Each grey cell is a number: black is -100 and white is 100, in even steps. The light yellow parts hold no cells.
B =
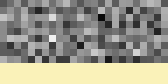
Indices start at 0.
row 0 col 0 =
-33
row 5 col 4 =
-13
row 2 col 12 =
13
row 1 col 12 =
-48
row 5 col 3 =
44
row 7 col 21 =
-11
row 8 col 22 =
-9
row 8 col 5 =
37
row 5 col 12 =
-30
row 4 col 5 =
14
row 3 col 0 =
10
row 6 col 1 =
-59
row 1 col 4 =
-34
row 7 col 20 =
28
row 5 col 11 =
18
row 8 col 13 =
-42
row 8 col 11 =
4
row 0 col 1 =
-14
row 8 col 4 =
-56
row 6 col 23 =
-27
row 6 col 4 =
41
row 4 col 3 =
2
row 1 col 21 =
-17
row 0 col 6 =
32
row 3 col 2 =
-4
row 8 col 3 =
-18
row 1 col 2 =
-8
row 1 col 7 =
5
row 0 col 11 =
-31
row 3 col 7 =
-21
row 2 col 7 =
71
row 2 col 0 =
53
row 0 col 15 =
30
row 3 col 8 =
5
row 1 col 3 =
31
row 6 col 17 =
-56
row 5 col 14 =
-46
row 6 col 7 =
-53
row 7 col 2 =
-37

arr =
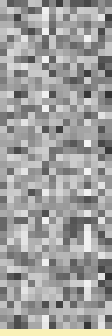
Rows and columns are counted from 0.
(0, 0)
47
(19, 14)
2
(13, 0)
52
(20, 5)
27
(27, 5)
-7
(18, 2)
28
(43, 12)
11
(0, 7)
4
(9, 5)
52
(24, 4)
13
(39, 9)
-22
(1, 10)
4
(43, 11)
28
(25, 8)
56
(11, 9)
-9
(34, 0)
0
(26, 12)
-19
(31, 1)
21
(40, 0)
52
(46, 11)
35
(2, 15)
-51
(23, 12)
24
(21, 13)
15
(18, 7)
18
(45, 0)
10
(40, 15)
-14
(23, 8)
21
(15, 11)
53
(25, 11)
46
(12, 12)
-6
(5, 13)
50
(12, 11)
13
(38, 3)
45
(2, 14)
78
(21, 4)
43
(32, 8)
46
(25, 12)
13
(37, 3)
-18
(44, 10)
45

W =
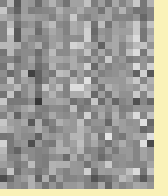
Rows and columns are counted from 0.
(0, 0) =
2
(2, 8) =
25
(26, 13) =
-2
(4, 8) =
19
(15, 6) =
-2
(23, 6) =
-2
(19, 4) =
9
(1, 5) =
2
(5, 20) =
-7
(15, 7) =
9
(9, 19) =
72
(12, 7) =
24
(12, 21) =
28
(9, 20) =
16
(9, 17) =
9
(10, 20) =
63
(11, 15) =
20
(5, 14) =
24
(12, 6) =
55
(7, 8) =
8
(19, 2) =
19
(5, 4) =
9
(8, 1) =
4
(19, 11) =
42
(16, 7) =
32
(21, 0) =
44
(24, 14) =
24
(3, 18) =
31
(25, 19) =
4
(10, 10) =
-4
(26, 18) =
14
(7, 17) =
4
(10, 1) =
-16
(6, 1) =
44
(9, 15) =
1
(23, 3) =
4
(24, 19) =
72
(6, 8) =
37
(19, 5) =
-23
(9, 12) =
63

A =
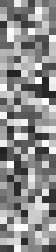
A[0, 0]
-24
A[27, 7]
-61
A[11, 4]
34
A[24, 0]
-4
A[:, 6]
[-14, 43, 20, 61, 48, -37, -44, -32, 54, -39, -16, -71, -69, -70, 98, 21, 28, 14, 78, -58, 95, -64, -15, 68, -22, -6, 25, 81, -62, 81, 27, 0, 18, 34, 70, -44]
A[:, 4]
[-48, -23, 53, -44, 95, 2, -50, 20, 37, 50, 17, 34, -60, 15, 69, -19, -33, -27, -67, -34, -31, 84, 11, 6, 56, 84, 64, -2, -48, 51, 60, 61, 24, 11, 7, 2]
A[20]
[87, 24, -37, -28, -31, 28, 95, 54]
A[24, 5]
-9
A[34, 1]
65
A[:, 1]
[-16, -24, -23, 50, 96, 91, -24, 38, 3, 22, -73, -17, -20, 64, 36, -5, -54, 62, -66, -47, 24, -30, -29, 98, 20, -65, -2, 3, 2, -10, 41, -27, 53, -10, 65, -54]
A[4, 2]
67
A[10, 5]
-47
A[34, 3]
-69
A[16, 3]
-30
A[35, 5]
6
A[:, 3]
[32, -18, -35, -54, 0, 21, -52, 11, 63, 40, 76, -1, -54, 42, 39, -21, -30, 90, -32, 80, -28, -29, 56, -15, -66, -10, -8, 53, 9, 34, -68, -6, 100, -3, -69, 22]
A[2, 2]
-55
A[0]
[-24, -16, 87, 32, -48, 25, -14, 6]
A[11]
[43, -17, -4, -1, 34, 100, -71, 89]
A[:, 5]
[25, 95, 77, 0, 43, -38, 10, -5, -6, 96, -47, 100, -57, -54, 67, 45, -29, 21, 58, -64, 28, -59, -42, -8, -9, 19, 7, -27, 72, 77, 61, 56, -38, 75, 43, 6]
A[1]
[25, -24, -8, -18, -23, 95, 43, -10]

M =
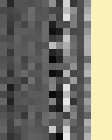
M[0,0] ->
-24
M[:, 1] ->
[-69, -45, -49, -55, -60, -40, -36, -55, -42, -45, -61, -39, -77, -56, -73, -56, -43, -49, -50, -59]
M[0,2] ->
-34
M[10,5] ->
-32
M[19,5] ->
-26
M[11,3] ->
-54
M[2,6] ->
-31
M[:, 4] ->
[-37, -15, -17, -22, -29, -31, -20, -23, -28, -15, -33, -12, -32, -28, -35, -23, -18, -23, -29, -25]
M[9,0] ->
-32
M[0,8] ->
-59
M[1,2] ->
-39
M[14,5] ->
-31
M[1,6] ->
-32
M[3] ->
[-30, -55, -33, -45, -22, -39, -18, -74, -37, -40, -1, -40, -3]
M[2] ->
[-31, -49, -45, -29, -17, -32, -31, -16, -49, 75, -4, -38, 47]
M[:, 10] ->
[-56, 13, -4, -1, -44, -18, -12, -20, -9, 14, -44, 22, -42, -15, -59, -10, 1, -20, -37, -17]
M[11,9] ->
-31
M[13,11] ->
-40
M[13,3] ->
-38
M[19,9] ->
82
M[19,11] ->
-36
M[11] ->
[-42, -39, -40, -54, -12, -37, -19, -3, -40, -31, 22, -42, -11]
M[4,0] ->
-25
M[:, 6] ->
[-24, -32, -31, -18, -16, -18, -34, -17, -18, -21, -23, -19, -28, -26, -28, -26, -18, -15, -36, -32]
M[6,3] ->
-32
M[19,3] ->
-33
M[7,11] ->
-40
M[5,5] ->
-31
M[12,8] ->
-59
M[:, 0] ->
[-24, -42, -31, -30, -25, -38, -29, -28, -36, -32, -24, -42, -16, -42, -20, -41, -33, -28, -20, -36]
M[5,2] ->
-23
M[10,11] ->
-38
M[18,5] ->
-32
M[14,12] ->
22

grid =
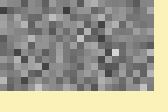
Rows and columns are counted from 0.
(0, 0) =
18
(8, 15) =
24
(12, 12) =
9
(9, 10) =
-7
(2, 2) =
30
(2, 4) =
-17
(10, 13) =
4
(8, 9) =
-4
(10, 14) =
25
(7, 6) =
-26
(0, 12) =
28
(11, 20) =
7
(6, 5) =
15
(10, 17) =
23
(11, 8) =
-18
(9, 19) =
-18
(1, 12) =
17
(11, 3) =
-44
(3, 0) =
27
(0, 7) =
21
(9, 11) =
-22
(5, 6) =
15
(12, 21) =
-3
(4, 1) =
12
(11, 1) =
-16
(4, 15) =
32
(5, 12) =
-20
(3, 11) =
27
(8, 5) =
-16
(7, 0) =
-15
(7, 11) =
-9
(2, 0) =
22
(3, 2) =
17
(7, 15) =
-41
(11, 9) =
6
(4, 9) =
-14
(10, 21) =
42
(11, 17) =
-15

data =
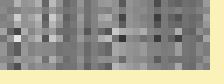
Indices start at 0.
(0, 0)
4
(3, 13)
2
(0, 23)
-5
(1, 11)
8
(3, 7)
41
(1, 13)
0
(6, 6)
7
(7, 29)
-3
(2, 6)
-28
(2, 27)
-18
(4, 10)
-13
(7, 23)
-3
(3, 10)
-7
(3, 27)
-16
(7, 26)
-8
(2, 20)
0
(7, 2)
-28
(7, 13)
-3
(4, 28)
10
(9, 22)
2
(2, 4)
28
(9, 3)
23
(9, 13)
-2
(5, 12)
-2
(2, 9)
-25
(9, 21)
4
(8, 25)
-11
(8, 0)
6
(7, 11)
4
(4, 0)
28
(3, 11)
16
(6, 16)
30
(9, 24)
-2
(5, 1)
17
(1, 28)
0
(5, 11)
20
